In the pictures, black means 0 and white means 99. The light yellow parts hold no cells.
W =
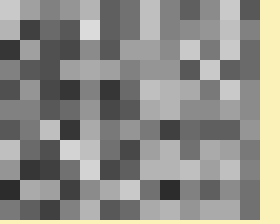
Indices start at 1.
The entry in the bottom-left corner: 47
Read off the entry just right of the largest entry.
37
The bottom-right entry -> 44
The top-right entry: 34
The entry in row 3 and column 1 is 21
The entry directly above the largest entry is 70
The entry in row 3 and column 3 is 31
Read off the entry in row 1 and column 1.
78
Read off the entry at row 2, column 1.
70
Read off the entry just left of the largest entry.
34
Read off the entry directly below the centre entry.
58
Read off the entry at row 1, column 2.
62
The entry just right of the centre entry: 66
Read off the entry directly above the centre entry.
41
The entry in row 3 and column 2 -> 62
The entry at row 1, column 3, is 50
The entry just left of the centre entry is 28

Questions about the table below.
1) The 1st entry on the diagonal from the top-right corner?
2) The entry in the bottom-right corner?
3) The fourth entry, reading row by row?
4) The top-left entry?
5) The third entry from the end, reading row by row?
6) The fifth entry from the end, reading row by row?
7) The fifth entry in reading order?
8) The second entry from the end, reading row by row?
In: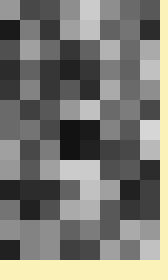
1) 34
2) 75
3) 55
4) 59
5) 62
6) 25
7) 79
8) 45

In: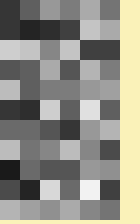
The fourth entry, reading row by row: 48
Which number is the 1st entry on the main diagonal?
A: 21
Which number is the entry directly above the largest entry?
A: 59
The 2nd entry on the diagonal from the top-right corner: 76
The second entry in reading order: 37
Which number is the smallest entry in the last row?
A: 45
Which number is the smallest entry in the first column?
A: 10
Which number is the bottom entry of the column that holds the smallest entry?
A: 70
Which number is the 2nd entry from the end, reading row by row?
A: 52
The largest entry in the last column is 70
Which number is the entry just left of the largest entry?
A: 41
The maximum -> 94
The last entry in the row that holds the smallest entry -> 56
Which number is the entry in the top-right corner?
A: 45
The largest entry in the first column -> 80
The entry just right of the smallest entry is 41
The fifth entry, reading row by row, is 66
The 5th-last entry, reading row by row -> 62

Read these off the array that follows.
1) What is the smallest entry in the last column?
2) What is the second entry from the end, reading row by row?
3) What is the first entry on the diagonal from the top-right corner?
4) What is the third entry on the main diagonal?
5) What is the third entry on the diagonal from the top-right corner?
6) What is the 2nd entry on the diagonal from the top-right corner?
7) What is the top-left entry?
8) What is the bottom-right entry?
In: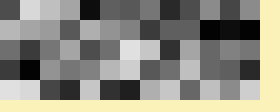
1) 1
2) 54
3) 54
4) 46
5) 40
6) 5
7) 30
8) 80
